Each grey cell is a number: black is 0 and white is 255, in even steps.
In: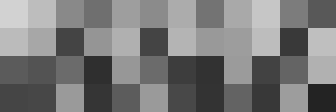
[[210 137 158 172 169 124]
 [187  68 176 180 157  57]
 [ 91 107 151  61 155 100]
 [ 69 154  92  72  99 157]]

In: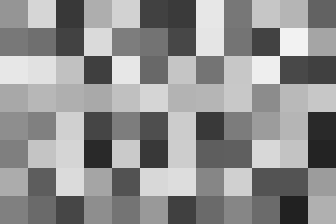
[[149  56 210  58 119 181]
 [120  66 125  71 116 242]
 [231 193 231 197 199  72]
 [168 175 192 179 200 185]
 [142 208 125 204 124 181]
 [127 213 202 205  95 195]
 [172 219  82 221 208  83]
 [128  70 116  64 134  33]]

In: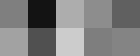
[[127 173  96]
 [162 204 132]]

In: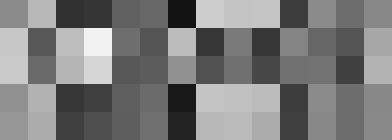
[[139  49  96  19 196  61 108]
 [199 189 110 188 122 132  84]
 [202 181  88 145 111 113  64]
 [144  54  95  24 193  60 109]
 [150  64  93  35 187  64 108]]

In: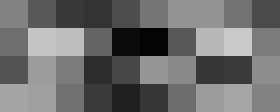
[[130  56  77 148 115]
 [110 190  11  88 202]
 [ 84 123  71 137  58]
 [165 113  32 109 166]]

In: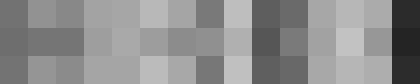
[[114 136 166 165 190 106 183  43]
 [110 117 169 140 176 122 194  36]
 [115 139 165 168 192 104 182  44]]

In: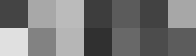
[[ 68 187  91 167]
 [224 182 104  92]]

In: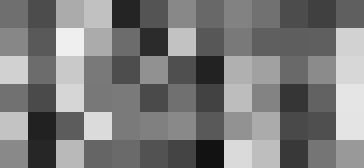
[[111 171  36 136 130  76  95]
 [135 239 108 194 121  94 210]
 [209 201  77  79 176 105 215]
 [113 214 122 112 189  53 229]
 [195  92 122 137 146  73 228]
 [137 185 106  68 218  56 153]]
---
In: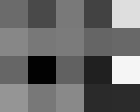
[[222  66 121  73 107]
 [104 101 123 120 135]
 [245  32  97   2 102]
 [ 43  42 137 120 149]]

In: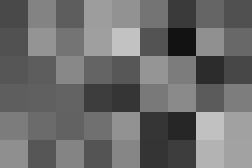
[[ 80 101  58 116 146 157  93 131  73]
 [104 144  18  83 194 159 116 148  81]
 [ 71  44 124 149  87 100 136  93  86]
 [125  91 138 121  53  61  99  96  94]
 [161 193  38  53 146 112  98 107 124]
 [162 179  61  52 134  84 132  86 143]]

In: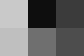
[[ 59  14 201]
 [ 77 111 191]]

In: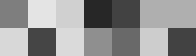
[[175 175  66  39 208 228 126]
 [ 66 205 105 143 218  69 216]]

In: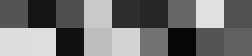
[[ 80 224 103  38  45 201  78  21  84]
 [ 97  84   6 114 212 189  17 222 221]]

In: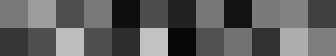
[[ 64 131 122  18 119  34  77  14 120  78 156 121]
 [125 174  49 114  80   7 194  46  79 189  79  55]]

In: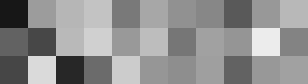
[[184 152  89 135 145 167 121 195 182 156  23]
 [131 236 149 161 118 189 153 208 185  71  98]
 [161 152  98 159 142 150 204 107  39 218  70]]
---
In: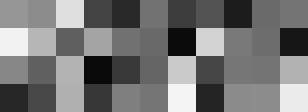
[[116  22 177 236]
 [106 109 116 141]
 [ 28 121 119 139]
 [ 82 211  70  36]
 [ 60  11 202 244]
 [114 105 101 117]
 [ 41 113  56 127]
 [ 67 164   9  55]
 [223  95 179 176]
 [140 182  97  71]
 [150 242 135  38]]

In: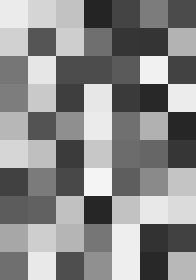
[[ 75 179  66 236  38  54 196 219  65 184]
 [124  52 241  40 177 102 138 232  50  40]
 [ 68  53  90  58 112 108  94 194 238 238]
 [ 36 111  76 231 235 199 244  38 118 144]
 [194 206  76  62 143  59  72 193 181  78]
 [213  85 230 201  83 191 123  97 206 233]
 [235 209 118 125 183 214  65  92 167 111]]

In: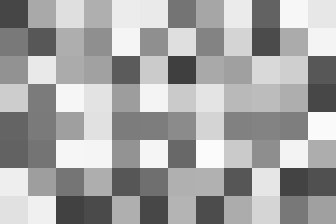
[[231 244  87  71 250 173  80 160]
 [247 171 207 174 126 243  67 120]
 [ 98  75 217 188 131 142 230 213]
 [235 212 160 185 129 202  86 172]
 [166 131 169 228 212 251 177  76]
 [116 223  63 202 139 104 176 180]
 [234 143 203 244 125 245 111  71]
 [236 245  91 157 124 147  86 175]
 [175 143 161 227 225 245 174  74]
 [223 174 171 246 159 246 117  65]
 [169  87 233 123 122 116 158 240]
 [ 70 121 146 205 100  98 238 225]]

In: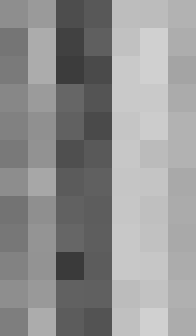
[[178 173 164 171 178 178 169 171 169 172 176 172]
 [188 208 208 201 204 187 196 191 193 198 194 208]
 [189 193 201 201 197 199 197 198 200 200 188 192]
 [ 88  95  74  84  74  89  96  93  94  92  96  83]
 [ 77  65  60 102  97  79  91  97 102  58  97  92]
 [154 172 172 155 144 146 167 143 148 147 153 172]
 [142 117 122 135 129 121 141 115 119 130 142 126]]

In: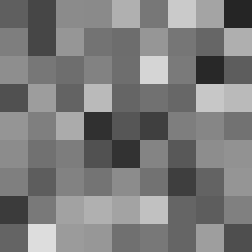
[[ 37 175  93 186 114 146 149 128  78]
 [164 102  40 199 134 141  99  93 158]
 [202 118 122 103 126  88  62 101 101]
 [119 150 213 113  63 132 114 193 120]
 [176 109 110 101  86  50 140 163 112]
 [138 115 130 186  48  81 116 176 151]
 [139 150 110  99 171 125 130 162 155]
 [ 70  70 119 157 127 113  93 121 221]
 [ 95 126 142  80 149 140 127  59 100]]

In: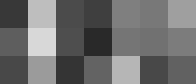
[[159 124  97]
 [120 113  72]
 [127 117 182]
 [ 63  41  99]
 [ 75  78  52]
 [190 216 155]
 [ 56  94  72]]

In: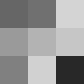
[[212 198  40]
 [112 179 209]
 [102 154 128]]
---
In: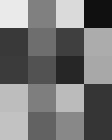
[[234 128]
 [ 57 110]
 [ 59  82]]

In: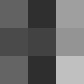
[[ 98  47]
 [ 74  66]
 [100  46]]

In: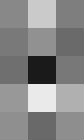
[[136 202]
 [121 145]
 [111  26]]

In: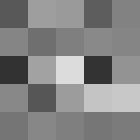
[[ 88 158]
 [133 111]
 [ 50 162]]

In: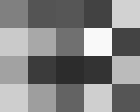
[[128  84]
 [202 168]
 [162  59]]

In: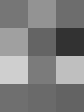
[[118 147]
 [160 100]
 [207 123]]

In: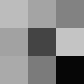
[[188 164]
 [162  68]
 [170 123]]
